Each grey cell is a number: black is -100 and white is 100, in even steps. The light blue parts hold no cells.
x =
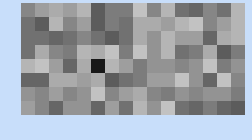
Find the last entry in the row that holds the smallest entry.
15
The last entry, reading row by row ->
-28
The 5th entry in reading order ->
42
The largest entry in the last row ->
52
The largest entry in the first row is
52
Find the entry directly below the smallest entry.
34
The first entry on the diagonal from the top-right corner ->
42
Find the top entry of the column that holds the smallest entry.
-28
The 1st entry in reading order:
5
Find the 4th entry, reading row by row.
24
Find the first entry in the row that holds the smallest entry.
42
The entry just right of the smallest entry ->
42
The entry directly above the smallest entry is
34
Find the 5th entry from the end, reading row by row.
-11
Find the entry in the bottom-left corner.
24

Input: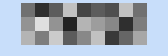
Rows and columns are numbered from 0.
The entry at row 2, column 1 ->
-2
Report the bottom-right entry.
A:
31
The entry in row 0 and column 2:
-28
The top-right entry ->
-12
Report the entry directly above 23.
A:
-28
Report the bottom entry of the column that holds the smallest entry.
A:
-28
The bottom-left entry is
41
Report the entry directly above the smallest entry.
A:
51

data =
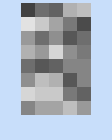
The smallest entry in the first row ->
-49
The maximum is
77
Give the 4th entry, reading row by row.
39
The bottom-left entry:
4
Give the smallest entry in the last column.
-41
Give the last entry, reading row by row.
20
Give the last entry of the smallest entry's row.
49
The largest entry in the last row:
49
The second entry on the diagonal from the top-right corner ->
-5
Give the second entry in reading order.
-14

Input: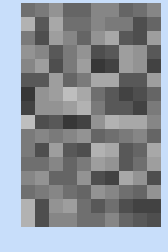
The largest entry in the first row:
15
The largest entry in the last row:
40
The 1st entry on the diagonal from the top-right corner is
5
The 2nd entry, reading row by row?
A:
-4
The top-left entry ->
-13
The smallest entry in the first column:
-57
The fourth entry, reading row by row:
-21
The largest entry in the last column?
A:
32
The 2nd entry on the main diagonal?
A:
-31
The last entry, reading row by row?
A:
-39
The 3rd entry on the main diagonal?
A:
24
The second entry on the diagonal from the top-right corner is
-39
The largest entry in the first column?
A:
49
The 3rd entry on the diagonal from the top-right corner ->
-31
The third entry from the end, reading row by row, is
-21

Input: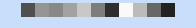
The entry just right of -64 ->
95
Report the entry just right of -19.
-73
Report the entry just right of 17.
7

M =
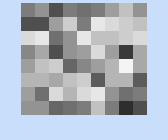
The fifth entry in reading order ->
-12
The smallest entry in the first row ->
-38
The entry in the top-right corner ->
15
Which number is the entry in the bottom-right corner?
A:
-38
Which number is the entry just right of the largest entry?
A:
32
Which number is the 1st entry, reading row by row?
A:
-3
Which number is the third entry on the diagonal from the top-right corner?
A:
51
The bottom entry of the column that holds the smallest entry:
-64
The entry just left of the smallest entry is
-3
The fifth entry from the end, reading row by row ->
-3
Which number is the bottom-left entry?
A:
15
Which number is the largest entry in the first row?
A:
51
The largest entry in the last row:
51
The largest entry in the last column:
71
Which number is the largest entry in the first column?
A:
71
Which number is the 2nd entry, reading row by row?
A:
15
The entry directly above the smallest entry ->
-12
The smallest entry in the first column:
-38
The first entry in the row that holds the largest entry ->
24

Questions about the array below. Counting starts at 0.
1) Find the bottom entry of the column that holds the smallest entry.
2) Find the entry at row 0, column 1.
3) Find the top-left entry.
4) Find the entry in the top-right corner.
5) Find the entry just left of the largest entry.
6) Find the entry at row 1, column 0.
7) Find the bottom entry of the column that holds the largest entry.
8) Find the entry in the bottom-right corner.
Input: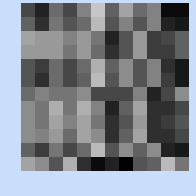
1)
-100
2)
-73
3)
-44
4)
-91
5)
2
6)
-24
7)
-91
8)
-8

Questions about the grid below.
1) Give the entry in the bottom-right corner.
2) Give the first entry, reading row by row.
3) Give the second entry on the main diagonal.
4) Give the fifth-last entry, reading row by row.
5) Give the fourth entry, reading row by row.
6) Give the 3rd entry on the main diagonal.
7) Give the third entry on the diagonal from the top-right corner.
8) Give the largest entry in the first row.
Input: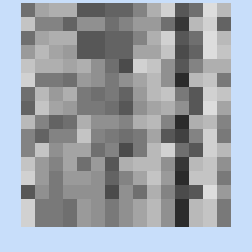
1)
-5
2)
-13
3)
3
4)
13
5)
37
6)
37
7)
-13
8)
73

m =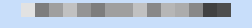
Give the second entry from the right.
-49
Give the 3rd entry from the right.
7
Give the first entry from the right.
-39
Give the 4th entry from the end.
35
